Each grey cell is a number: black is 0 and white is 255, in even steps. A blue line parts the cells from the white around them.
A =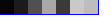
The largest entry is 201
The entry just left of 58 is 168

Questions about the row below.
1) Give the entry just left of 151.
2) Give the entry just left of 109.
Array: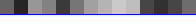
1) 37
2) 70

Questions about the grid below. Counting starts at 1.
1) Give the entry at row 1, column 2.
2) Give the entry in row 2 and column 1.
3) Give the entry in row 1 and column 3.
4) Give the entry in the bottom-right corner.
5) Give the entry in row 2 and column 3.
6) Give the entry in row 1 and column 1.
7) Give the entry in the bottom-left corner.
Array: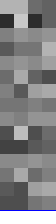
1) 179
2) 44
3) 108
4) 128
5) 44
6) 179
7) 78

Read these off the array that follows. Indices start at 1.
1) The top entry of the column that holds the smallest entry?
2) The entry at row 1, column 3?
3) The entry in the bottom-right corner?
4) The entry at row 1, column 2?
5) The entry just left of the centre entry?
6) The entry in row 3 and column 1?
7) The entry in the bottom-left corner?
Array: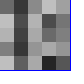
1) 191
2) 138
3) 86
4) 55
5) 65
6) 179
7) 191

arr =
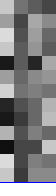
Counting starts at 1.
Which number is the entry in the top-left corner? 199
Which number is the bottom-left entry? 199
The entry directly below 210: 37
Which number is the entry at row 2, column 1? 158
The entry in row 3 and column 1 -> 219
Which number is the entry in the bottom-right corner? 138
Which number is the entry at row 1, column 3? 92
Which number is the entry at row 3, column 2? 81
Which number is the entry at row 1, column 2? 115

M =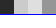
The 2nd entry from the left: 203
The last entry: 150
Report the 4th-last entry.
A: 42

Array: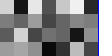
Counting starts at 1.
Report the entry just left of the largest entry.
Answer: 200
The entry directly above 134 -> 240
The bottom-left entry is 156
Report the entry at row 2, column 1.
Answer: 125
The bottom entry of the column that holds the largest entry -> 188
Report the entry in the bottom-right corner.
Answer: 70
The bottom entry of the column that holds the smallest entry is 10
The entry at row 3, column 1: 91

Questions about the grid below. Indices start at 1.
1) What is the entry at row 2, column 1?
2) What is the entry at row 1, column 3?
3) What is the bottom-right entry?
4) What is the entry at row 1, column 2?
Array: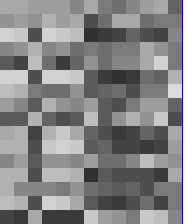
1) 146
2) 157
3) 134
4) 168

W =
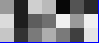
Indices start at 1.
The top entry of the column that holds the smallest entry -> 7
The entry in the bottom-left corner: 198
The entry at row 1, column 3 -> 207
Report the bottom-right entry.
228
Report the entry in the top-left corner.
153
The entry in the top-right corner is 41

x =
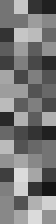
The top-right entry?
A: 32
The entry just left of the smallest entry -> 51
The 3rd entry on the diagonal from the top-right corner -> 198
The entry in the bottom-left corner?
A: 136
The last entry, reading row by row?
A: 146
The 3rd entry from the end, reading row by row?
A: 166
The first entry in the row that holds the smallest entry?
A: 127
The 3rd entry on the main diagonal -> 187
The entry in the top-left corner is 116
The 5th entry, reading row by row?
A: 116
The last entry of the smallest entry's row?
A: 21
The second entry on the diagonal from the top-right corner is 157
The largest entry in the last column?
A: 209
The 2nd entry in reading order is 198

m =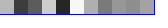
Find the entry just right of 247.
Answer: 175
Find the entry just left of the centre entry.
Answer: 38
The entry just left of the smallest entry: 205

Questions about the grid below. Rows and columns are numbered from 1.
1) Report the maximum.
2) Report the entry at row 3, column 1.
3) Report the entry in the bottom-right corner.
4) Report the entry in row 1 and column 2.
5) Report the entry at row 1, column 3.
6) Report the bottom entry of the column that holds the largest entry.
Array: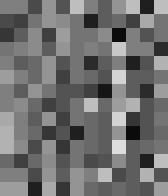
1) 221
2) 54
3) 157
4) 127
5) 74
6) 105
